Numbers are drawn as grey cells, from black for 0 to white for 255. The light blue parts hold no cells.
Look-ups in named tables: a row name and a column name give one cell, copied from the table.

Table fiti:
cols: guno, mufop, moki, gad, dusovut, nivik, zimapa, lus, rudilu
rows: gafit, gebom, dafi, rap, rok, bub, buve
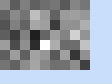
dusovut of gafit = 110
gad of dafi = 166
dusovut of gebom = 155
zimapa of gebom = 155
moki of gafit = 127
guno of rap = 94
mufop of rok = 75
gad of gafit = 96
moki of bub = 96
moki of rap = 128
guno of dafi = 83
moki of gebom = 116

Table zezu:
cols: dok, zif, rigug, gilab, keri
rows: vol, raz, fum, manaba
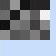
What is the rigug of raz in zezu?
143
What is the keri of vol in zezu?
36
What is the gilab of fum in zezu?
61
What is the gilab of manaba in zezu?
125
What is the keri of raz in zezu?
240
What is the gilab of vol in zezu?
37
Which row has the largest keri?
raz

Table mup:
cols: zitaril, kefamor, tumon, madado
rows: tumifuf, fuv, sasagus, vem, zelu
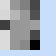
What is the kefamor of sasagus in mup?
151
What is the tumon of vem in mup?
153
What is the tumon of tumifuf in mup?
128
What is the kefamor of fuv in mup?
182
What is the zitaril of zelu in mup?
219
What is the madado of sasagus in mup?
159
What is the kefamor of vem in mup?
151
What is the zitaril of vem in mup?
219

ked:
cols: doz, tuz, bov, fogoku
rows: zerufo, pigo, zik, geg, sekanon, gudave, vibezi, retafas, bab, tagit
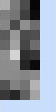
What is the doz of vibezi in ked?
141
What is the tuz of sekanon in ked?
163
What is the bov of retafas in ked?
133
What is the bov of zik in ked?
143
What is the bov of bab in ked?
116
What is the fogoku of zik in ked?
109
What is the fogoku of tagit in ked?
163
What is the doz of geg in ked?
91
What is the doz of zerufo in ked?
174
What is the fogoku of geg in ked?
79
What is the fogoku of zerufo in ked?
5
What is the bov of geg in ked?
76
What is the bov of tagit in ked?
97
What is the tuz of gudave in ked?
211
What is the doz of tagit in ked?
56
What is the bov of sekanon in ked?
70
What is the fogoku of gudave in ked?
54
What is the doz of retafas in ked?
140
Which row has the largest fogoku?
bab

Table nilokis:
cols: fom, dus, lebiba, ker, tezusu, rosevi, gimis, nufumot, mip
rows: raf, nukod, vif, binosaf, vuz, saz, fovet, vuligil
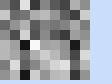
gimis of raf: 68
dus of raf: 79
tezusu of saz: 205
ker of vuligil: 205
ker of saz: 175
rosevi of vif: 118
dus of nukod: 106
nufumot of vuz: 26
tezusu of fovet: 180
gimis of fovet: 224
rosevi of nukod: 149
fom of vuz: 184
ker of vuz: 248
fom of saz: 183
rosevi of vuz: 167
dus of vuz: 160
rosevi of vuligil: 185
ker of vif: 91
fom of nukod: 199
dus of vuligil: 184

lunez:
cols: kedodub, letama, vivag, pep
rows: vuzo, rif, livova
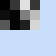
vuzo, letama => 54
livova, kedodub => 87
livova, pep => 214
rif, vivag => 126
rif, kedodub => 13
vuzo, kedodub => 0
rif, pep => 188
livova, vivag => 31
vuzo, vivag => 224
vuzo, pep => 54

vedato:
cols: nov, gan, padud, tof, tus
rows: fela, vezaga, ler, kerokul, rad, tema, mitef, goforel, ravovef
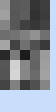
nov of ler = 133
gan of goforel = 213
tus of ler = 66
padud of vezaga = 93
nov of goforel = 84
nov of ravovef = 68
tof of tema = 102
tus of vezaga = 60
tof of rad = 80
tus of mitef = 158
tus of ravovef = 133
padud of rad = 113
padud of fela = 91
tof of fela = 53
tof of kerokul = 146
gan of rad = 66
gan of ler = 87
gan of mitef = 209
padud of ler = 64

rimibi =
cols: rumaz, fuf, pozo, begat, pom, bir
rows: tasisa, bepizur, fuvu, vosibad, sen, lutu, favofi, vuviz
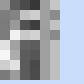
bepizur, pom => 159
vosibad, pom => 157
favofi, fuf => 225
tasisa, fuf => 94
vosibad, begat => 210
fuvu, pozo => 82
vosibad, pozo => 201
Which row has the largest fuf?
vosibad

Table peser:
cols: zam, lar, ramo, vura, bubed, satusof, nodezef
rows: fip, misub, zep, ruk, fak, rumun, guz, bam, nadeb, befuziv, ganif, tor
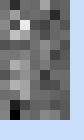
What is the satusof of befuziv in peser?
99
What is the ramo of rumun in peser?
129
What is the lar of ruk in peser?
191
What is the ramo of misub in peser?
104
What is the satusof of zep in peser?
104
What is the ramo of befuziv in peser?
165
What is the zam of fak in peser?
82

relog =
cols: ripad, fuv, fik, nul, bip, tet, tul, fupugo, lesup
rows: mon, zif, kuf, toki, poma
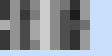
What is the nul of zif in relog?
124
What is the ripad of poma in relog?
56
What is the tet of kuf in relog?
139
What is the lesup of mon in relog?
154
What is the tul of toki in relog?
79
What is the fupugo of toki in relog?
49
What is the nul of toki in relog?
166
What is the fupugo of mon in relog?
49
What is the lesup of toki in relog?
154
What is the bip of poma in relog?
204
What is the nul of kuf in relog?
165
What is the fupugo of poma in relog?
49
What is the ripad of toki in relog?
56
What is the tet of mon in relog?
139
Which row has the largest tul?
mon

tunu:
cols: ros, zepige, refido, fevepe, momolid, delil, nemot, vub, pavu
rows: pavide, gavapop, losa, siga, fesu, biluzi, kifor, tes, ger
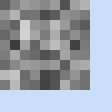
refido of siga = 210
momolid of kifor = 143
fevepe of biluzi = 106
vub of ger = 125
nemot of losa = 154
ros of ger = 121
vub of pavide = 161
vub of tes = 147
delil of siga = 172
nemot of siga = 114
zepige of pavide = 129
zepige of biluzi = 168
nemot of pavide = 82

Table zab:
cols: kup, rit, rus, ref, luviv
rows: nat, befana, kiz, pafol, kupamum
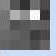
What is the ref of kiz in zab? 96
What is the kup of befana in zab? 117
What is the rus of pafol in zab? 90
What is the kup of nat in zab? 135
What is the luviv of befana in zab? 52
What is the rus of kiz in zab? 89
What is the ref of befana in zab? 248
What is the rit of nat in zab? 84
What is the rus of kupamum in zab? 94
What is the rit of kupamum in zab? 91
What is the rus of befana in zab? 145
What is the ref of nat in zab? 110
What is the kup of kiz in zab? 115
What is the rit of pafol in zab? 101

